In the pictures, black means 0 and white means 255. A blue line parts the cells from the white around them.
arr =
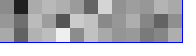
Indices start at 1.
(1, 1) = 139
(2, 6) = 203
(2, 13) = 143
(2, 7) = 193
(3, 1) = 169
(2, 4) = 157
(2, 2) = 111
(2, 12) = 99
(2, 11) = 134
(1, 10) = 158
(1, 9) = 146
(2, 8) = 137

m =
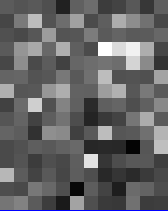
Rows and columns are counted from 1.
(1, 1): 91
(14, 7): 93
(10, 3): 49
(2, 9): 173
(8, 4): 81
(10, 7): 89
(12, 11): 88
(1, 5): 33
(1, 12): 95
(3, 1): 80
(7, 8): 157
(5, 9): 109
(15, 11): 60
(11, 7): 39
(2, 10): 141
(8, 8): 95
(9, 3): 66
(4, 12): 70
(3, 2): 73
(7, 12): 90
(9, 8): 57
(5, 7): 109
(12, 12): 62
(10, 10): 89
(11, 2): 81
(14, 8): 67
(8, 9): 101
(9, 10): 118
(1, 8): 60
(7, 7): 97
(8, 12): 137
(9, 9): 67
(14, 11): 99
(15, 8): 58
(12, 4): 79
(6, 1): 100

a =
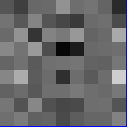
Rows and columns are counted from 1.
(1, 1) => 85
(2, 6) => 58
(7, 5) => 111
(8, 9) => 84
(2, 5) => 71
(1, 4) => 106
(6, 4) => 108
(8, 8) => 111
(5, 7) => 99
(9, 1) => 111
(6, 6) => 109
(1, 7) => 116
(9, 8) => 103
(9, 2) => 123
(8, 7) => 110
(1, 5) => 146
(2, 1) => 115
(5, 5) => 114
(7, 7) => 110
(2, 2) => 88
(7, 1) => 98
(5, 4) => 112
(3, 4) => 131
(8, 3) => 135
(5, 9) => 119
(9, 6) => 93
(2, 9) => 75

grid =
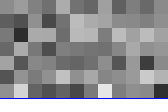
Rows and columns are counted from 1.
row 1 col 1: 140
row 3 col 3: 170
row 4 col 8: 113
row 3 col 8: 125
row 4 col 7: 116
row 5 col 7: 112
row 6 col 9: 142
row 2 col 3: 144
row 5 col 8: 142
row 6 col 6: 144
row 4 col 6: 121
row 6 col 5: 193
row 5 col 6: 101
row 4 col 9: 135
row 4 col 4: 78
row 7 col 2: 212
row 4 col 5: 127
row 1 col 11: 105
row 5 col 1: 163
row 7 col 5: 99
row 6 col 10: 154
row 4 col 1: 104
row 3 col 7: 182
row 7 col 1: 144

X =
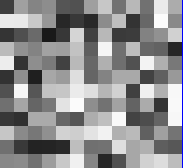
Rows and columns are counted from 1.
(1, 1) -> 62
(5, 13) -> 120
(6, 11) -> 66
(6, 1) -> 50
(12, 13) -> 189
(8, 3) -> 101
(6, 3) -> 31
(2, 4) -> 151
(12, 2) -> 139
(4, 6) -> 194
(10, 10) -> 186
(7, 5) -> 198
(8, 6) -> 251
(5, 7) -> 103
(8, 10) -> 99
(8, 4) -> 120
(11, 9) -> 223
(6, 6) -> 222
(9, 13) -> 247
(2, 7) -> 40
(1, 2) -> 160
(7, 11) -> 240
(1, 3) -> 132
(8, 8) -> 114
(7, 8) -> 181
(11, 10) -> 167
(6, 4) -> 167
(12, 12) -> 221
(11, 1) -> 112
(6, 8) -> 131
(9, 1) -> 55
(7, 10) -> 64
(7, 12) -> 176
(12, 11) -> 209
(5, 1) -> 237

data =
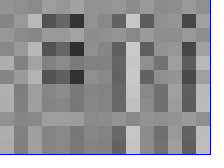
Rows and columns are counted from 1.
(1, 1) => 147
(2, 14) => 71
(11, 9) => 99
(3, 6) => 163
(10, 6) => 120
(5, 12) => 114
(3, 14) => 152
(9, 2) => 134
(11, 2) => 128
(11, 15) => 189
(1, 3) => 138
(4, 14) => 71
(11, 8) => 130
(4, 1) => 136
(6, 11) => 99
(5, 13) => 158
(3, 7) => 141
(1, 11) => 154
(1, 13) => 142
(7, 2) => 126
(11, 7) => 131
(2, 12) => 144
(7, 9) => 103
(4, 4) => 83
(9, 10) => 137
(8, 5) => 135
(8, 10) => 191
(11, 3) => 159
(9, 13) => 147
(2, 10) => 199
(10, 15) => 188

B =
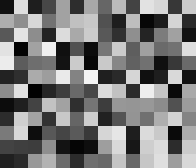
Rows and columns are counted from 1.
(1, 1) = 17
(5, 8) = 201
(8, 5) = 162
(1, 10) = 67
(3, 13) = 161
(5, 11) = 113
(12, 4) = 179
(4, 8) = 118
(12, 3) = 153
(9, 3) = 163
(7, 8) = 220
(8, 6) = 47
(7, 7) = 71
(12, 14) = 216
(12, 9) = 196
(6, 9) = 42
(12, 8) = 104
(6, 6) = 131
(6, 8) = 31
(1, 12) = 215
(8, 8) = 61
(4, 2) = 3
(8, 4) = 194
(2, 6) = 192
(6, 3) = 171
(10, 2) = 216
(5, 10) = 97
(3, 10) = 143
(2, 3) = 215
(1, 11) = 226
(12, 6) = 43
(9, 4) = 50
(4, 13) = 114
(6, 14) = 18
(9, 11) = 112
